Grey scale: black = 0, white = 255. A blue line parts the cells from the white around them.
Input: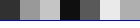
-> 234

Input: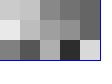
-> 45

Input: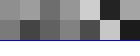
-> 199

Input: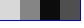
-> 12

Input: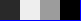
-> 156

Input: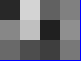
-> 62
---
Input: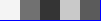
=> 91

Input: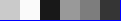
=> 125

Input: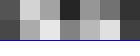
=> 150

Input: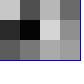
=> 42

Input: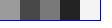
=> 244

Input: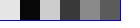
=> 138

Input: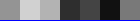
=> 68
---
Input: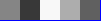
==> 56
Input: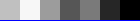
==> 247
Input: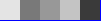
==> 121
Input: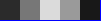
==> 119
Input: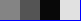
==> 84
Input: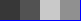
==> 82
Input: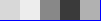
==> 237
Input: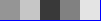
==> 198
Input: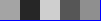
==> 38
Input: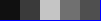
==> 58
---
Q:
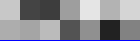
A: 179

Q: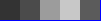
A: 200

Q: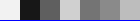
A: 138

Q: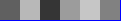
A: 198

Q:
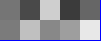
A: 59

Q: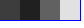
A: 97

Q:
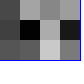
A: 135
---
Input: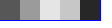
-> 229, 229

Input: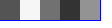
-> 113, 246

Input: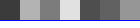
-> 225, 225

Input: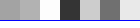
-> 52, 253

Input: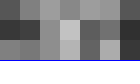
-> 194, 194

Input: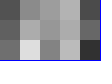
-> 151, 222

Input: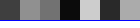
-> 11, 205

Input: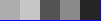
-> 83, 198
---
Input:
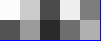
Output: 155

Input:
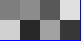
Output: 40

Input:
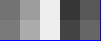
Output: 171

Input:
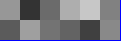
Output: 159

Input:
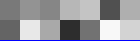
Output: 232

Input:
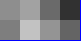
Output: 194

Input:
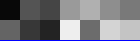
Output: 55

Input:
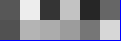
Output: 180

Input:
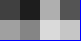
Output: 133

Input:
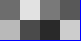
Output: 74
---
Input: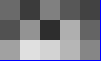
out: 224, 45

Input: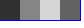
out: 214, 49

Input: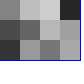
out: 205, 39

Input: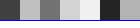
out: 240, 36

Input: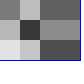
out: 226, 56

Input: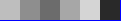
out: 213, 41
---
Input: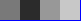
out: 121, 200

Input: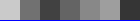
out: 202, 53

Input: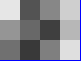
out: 230, 223

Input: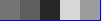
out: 116, 156

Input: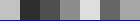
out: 194, 166

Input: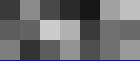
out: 58, 154

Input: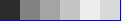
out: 44, 217

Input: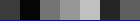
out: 59, 94

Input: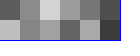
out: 92, 60
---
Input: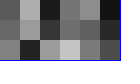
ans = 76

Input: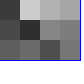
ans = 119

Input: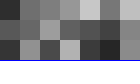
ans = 139

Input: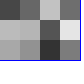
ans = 124

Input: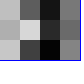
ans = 132

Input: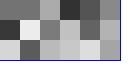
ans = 165

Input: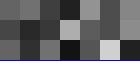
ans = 33

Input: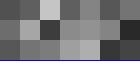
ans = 68

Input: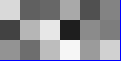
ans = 209
